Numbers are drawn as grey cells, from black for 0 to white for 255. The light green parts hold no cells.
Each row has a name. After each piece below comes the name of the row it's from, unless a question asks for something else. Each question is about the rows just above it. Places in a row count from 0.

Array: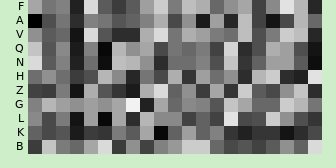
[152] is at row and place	B, 10
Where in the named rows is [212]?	Q, 14

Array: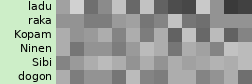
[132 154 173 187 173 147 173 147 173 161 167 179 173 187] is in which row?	Sibi
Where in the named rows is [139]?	ladu, 3
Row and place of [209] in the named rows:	ladu, 1
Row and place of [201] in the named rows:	ladu, 10
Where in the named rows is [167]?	Sibi, 10
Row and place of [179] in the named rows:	Sibi, 11

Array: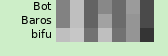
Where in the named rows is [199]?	bifu, 1
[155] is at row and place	Bot, 5

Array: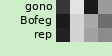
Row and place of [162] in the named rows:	rep, 2
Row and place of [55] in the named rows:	gono, 0
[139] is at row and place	rep, 3
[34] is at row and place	rep, 0
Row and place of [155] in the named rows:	gono, 3

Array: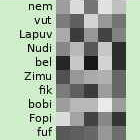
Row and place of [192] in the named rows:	nem, 4
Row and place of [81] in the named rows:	Zimu, 0
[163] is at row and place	Fopi, 1
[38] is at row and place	bel, 0
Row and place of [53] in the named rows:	Fopi, 4

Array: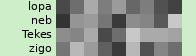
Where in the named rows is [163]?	Tekes, 8
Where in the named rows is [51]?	neb, 0
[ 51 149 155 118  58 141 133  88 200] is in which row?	neb
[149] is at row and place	neb, 1
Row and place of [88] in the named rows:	neb, 7

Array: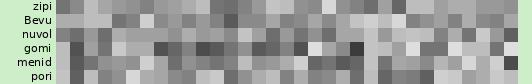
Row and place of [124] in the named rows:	pori, 25
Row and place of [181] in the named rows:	menid, 27

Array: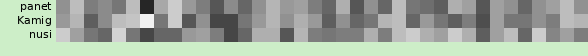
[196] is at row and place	Kamig, 5
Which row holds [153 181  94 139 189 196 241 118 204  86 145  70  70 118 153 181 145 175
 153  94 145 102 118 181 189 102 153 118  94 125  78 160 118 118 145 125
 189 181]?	Kamig
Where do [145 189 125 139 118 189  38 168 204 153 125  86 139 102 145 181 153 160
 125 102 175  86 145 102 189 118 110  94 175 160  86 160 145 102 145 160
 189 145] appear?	panet
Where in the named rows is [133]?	nusi, 35
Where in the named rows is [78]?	Kamig, 30
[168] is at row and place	panet, 7
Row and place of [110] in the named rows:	panet, 26

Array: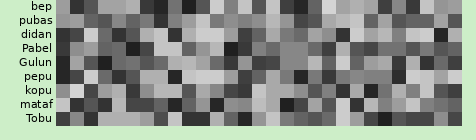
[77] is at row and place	Tobu, 7
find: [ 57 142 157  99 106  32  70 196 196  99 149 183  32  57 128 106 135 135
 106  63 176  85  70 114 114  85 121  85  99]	Pabel
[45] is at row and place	pepu, 24
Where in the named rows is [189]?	mataf, 14
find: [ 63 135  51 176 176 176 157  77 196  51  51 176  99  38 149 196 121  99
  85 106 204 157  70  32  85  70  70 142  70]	Tobu

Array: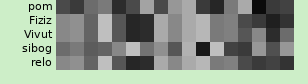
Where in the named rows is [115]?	sibog, 6
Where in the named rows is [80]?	sibog, 15

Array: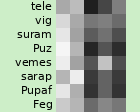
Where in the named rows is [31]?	tele, 2
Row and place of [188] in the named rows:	tele, 1
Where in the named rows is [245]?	Puz, 0

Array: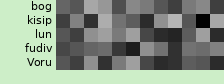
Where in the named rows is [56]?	fudiv, 4
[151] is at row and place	bog, 3
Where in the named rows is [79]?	bog, 4
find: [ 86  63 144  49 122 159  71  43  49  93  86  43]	Voru

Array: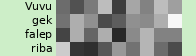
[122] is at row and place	Vuvu, 2
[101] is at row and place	falep, 2
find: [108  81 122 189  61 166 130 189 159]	Vuvu
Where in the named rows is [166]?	Vuvu, 5

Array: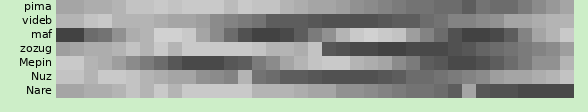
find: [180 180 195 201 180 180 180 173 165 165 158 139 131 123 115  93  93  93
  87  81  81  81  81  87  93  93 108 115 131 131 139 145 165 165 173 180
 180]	videb
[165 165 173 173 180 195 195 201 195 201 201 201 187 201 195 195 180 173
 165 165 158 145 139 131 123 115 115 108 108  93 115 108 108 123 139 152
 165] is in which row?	pima
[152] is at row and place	pima, 35
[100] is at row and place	zozug, 30
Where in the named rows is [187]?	pima, 12

